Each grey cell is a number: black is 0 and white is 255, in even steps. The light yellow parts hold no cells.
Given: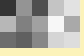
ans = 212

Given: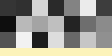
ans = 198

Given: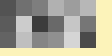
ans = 213

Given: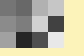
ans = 80

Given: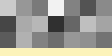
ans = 145

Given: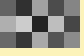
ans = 84
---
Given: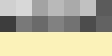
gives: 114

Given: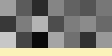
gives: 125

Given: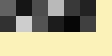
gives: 28

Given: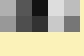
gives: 50

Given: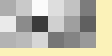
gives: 208

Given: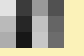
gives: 38
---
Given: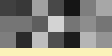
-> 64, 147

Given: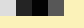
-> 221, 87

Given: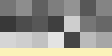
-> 118, 166

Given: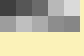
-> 63, 134

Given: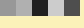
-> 152, 78

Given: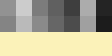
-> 146, 29

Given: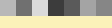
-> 184, 133

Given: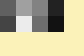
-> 97, 19
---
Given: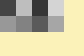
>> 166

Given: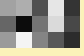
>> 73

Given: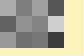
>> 206

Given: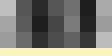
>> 156

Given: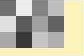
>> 99

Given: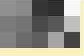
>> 192

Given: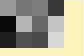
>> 196
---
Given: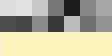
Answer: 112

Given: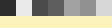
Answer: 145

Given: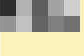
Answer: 127

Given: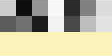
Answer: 189

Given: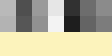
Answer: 100

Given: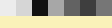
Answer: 62

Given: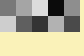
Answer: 178
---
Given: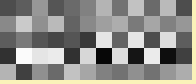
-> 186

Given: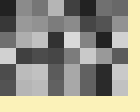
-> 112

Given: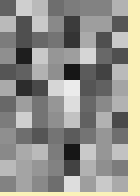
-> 130

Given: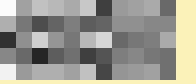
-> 170

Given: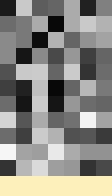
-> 33

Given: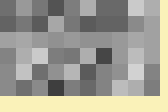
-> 202
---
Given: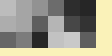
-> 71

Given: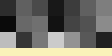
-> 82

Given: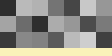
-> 76

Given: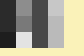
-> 72

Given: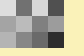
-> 128

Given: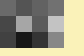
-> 91

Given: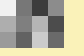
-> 181

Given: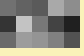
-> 67

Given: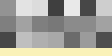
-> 139

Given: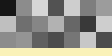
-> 57
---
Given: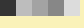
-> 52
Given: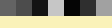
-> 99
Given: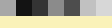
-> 167
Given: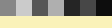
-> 135
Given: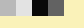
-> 185
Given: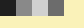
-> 31
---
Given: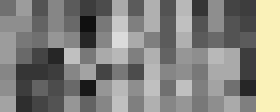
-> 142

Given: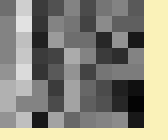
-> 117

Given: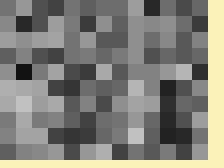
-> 109

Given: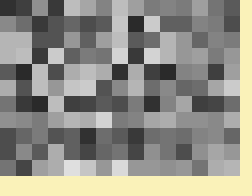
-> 159

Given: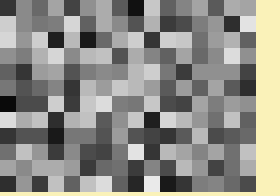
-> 90
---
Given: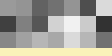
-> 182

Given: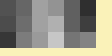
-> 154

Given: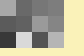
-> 84

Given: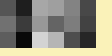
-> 211

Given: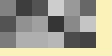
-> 175

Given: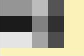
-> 164

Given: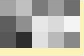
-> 224
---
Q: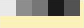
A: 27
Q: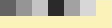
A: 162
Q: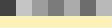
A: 109
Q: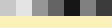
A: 128
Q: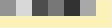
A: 50
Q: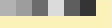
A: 94
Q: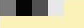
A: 80
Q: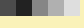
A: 176
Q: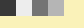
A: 116
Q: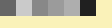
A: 174
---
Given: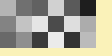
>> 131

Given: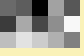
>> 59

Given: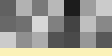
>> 104

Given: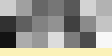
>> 48

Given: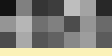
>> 149

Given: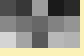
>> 135
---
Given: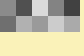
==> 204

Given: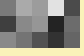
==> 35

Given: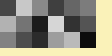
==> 50

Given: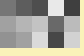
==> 105

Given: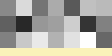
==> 52

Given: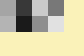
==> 142

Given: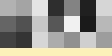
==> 25
